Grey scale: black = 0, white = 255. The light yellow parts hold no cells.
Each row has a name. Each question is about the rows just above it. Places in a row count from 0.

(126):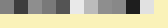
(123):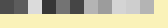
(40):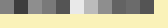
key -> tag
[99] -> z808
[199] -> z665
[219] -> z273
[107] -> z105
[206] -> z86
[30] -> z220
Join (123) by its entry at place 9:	z86
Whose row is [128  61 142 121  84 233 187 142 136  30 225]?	(126)
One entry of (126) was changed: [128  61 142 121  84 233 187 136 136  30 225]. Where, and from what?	7, [142]
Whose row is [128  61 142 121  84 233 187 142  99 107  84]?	(40)
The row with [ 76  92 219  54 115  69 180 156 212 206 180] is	(123)

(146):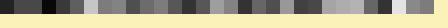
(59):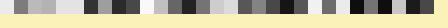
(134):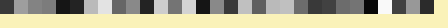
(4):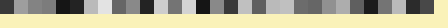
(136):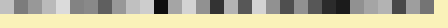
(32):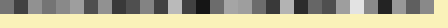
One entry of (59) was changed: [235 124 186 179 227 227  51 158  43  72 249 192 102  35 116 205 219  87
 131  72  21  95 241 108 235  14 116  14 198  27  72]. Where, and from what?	21, [87]
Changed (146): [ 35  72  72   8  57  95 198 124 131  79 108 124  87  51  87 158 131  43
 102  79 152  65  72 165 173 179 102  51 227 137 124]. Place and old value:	17, [51]

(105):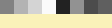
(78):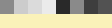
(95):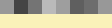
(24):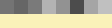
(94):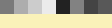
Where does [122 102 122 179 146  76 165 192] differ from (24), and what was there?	0, [116]
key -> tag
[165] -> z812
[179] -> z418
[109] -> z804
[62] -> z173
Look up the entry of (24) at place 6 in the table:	z812
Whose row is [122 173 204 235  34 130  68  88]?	(94)
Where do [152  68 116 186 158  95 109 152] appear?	(95)
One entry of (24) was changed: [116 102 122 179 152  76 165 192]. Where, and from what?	4, [146]

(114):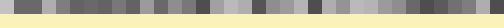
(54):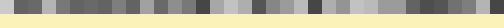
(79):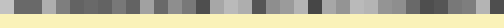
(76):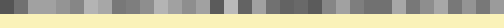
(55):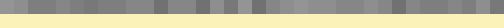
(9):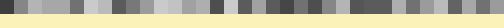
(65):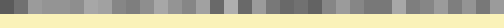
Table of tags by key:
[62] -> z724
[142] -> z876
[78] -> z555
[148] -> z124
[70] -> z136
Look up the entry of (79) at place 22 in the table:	z136
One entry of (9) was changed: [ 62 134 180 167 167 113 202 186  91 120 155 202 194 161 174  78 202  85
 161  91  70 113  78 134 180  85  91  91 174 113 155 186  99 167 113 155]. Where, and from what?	17, [91]

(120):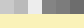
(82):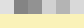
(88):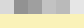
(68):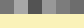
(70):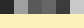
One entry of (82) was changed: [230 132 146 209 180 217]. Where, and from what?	0, [224]
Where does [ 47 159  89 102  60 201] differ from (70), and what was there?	0, [41]
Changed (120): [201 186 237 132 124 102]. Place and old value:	5, [109]
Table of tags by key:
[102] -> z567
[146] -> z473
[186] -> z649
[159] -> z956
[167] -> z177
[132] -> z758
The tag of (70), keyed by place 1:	z956
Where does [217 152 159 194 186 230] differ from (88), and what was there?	1, [146]
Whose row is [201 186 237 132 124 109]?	(120)

